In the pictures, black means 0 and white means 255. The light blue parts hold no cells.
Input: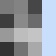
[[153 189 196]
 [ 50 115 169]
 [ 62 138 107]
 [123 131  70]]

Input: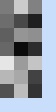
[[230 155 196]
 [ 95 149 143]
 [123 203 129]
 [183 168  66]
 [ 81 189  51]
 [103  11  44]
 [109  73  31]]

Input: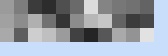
[[169  93 206 191 155  65  36  87 169 147 226]
 [161 140 176 113  52 140 183 198  99  59  71]
 [155 125  59  44  79 106 220 132 119 113  99]]

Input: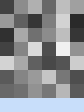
[[ 66 133 218  78 241 146]
 [ 66 140 176 104 190 160]
 [ 90 133 154 197 119  78]
 [104 112 146 119 183  90]
 [ 48 168 112 140 190  54]
 [211 168  96  72  84 205]
 [154  96  54 126 211  42]]

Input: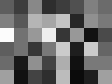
[[128  88 181 166 196  38 144 121]
 [252 114 152 238  54 152  17  74]
 [107  24 144  67 174  17 121 121]
 [ 94  61 136  46  61  80 128 107]
 [160  17  67  46 188  11  30 160]
 [ 94 114  54 121 203  30 203 101]]

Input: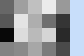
[[103 159 192 235 153]
 [  8 220 186 213  41]
 [ 87 228 174 111  53]
 [131 138 167 124  74]]
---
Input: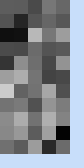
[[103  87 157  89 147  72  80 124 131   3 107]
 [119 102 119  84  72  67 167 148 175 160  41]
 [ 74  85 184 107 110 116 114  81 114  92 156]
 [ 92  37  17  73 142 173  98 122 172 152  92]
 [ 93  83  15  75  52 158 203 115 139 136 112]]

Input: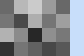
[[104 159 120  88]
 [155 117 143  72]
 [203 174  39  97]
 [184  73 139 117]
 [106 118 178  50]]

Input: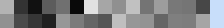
[[ 71 165]
 [117 125]
 [120 127]
 [157 101]
 [116 147]
 [193 151]
 [144 191]
 [166  85]
 [225 101]
 [  9 123]
 [112 151]
 [ 92  32]
 [ 17  54]
 [ 51  74]
 [179 145]]

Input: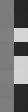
[[ 38  40 213  39 210 211  41  40]
 [124 123 127 124 124 127 123 125]]

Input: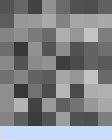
[[ 97 169 126 111  90 104 176 169 126]
 [ 78 163 195  99  99 195 173 152  78]
 [ 82 166 150  82  74 150  74 116  82]
 [105 131 174 140  62 166 183  96 157]
 [146 169 107  84 146  92  76 154  84]
 [ 67 154 122 146 138  98 114  67  59]
 [103 151 142  55  84 132  55 180  94]
 [ 84  93 132 108 137 113 142 142 132]]

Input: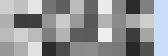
[[128 206 166  82]
 [ 42 170  60  39]
 [131 138 131 121]
 [235 178 239 125]
 [101  87  91 140]
 [188 153  92 139]
 [ 94 202 179  76]
 [116 150 126  44]
 [229  63 186 225]
 [192  62 208 175]
 [206 175 186 152]]
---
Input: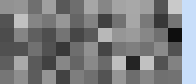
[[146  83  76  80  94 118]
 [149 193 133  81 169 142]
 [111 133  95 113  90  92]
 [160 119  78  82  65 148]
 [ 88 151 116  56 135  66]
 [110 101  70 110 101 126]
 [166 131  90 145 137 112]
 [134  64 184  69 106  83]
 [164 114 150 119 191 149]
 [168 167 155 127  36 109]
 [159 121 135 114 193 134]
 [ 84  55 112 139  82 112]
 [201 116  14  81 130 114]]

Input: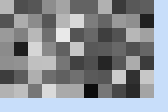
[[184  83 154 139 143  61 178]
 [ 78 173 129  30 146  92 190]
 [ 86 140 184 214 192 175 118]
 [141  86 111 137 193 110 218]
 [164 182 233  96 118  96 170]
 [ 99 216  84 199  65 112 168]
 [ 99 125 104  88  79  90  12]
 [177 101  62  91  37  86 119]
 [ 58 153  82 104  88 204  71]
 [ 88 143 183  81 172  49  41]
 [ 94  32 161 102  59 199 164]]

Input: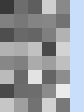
[[ 56 129  78 178 135 187  73 198]
 [109 120 105 173 128 106 108 159]
 [ 94 132 101 193 171 227 109 114]
 [207 135 127  73 158 101 139 209]
 [137 114 178 211 191 141 235 120]]

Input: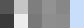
[[ 84  58]
 [197 237]
 [126 121]
 [146 142]
 [135 140]]

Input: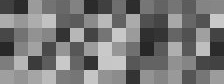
[[ 64 171  71  40 125 159]
 [ 44 151 115 132 183 148]
 [155 173 146 162  59 165]
 [115 194 134  74  93 186]
 [104  98  51 149 201 123]
 [130  91 183  87 101 118]
 [ 43 139  68 156  50 197]
 [ 64 185 117 201 199 147]
 [111  98 200 150 200 140]
 [ 45 171 155 112  87  51]
 [118  80  47  39  99 147]
 [ 99  69  52  90  99 133]
 [117 168 101 175 145 153]
 [ 92 103  81  89 133  85]
 [132  83 160 191  70 118]
 [134 200  67  43  66 156]]

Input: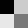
[[  2 232]
 [204 121]]

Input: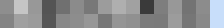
[[142 132]
 [197 160]
 [152 155]
 [ 84  86]
 [112 136]
 [139 141]
 [120 151]
 [156 119]
 [175 149]
 [161 144]
 [ 58 123]
 [126 122]
 [152 156]
 [115 118]
 [140 137]]

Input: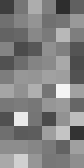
[[ 62 112  99 132  81 125 165 120  80 111 141 169]
 [118 132 103  75 109 151 145 124 233  91 141 208]
 [173 148 136  87 132 149 175 119 117  93 134 150]
 [128 112 122 144 138 161 116 150  74 159 122 119]
 [ 45 117 184 128 169 158 244 155 146 196  98 121]
 [ 96 153 126  84  75  82 161 102 189  51 160 142]]
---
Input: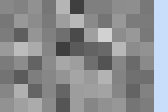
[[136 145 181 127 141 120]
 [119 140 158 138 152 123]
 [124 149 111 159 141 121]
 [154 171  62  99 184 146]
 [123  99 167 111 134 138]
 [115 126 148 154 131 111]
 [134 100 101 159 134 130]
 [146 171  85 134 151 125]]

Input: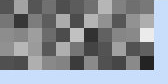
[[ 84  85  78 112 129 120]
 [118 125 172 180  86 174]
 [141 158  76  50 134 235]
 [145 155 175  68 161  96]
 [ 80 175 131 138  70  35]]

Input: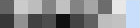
[[100 189 193 165 231]
 [ 56  65  16  97 194]]

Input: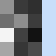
[[147  47]
 [110  60]
 [244  18]
 [166  75]]

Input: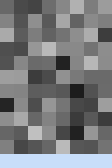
[[104  68 135 125]
 [131 143 167 138]
 [170 125 115 173]
 [ 79 151 137 115]
 [ 82 106  34 183]
 [158  60 145 106]
 [134  93  88  82]
 [ 36  77 117  67]
 [142 103 105  89]
 [102 192  70 150]
 [128  85 186  84]]

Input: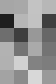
[[166 195]
 [ 30 194]
 [110 152]
 [178 170]
 [177 130]
 [163 216]]

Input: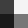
[[62]
 [26]]
